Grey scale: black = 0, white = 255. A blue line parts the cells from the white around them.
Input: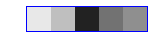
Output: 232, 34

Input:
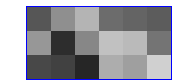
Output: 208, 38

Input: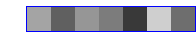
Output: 207, 57

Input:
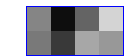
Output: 212, 14

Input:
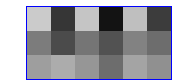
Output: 203, 19

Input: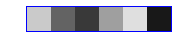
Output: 223, 24

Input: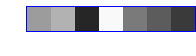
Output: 249, 38

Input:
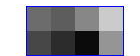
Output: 203, 11

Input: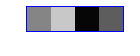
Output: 200, 6

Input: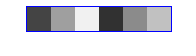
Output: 241, 49
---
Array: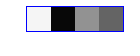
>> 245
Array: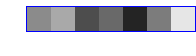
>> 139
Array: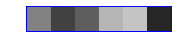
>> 129
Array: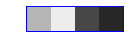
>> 181
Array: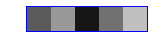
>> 90
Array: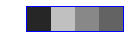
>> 38
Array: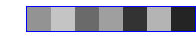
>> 147
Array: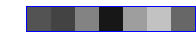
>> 83
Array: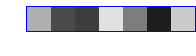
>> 176
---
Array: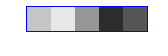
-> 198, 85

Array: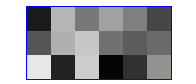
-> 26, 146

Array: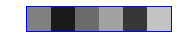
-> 128, 195

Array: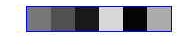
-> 119, 171

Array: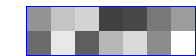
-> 148, 253

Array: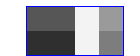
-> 86, 125

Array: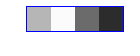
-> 182, 44

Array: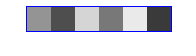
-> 148, 58

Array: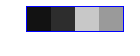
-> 18, 154
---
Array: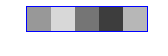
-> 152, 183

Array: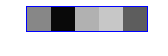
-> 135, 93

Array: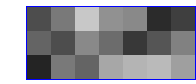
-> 77, 159

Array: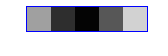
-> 160, 210

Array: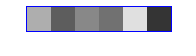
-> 174, 52

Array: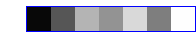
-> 8, 254

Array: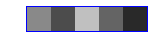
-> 137, 41

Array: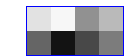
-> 226, 124

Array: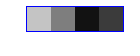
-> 196, 59
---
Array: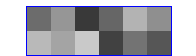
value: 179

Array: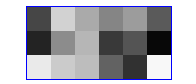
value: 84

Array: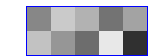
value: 115

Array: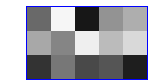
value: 187

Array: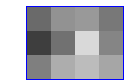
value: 217

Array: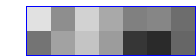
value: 134

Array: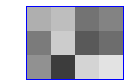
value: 89

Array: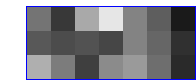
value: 102

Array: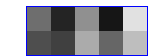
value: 22

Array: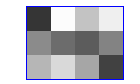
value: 92
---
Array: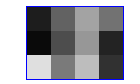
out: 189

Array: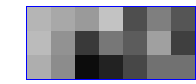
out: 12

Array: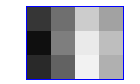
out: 242

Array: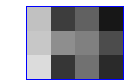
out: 113

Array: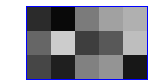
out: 129

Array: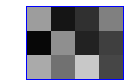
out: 200

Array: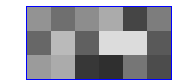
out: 55

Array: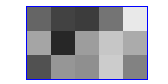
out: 143

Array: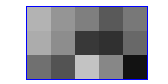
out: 195

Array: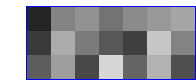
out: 72
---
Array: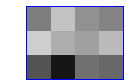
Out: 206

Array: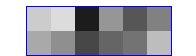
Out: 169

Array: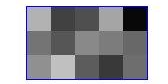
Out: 116

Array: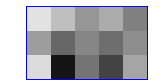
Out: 157

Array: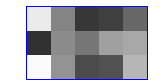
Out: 49

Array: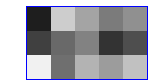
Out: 64
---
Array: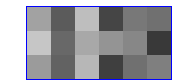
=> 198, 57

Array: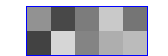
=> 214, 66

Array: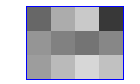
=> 215, 56

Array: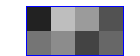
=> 190, 34

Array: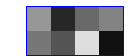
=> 221, 17

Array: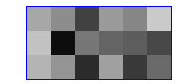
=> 202, 13
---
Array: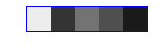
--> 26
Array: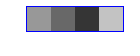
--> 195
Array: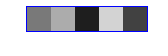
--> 65
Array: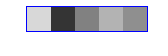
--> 143
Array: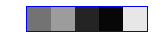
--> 231
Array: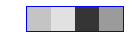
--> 155
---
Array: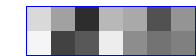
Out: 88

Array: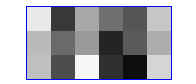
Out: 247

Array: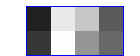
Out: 149

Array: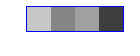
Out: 160

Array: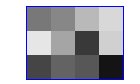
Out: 87

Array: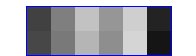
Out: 181
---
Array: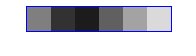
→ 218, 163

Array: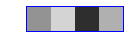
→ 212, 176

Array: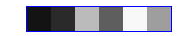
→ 248, 187

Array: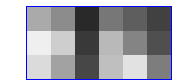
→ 239, 226

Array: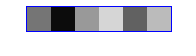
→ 214, 187

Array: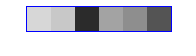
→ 215, 200

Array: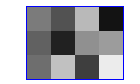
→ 236, 193

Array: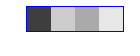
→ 231, 204

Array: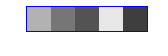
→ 231, 178

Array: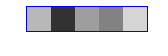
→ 213, 184
